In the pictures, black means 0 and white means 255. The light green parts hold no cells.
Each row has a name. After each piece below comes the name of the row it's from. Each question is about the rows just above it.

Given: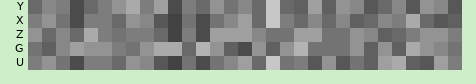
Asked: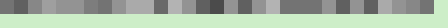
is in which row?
G
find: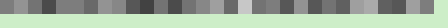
U
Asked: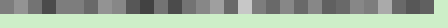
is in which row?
X
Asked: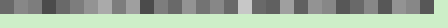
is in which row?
Y

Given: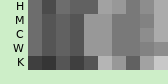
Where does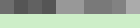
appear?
M
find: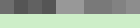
W
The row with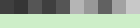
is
K
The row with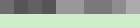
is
C
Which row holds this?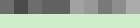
H

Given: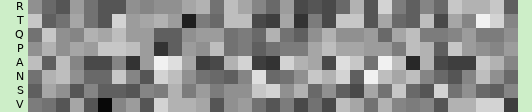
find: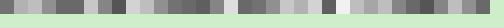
N
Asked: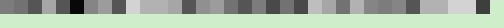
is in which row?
V
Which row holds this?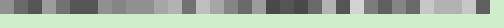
R
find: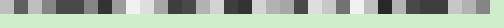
A

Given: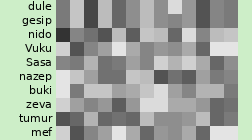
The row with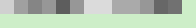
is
zeva
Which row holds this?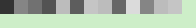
nido
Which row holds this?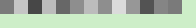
dule

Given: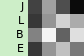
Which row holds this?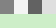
B
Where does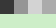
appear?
L
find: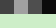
J

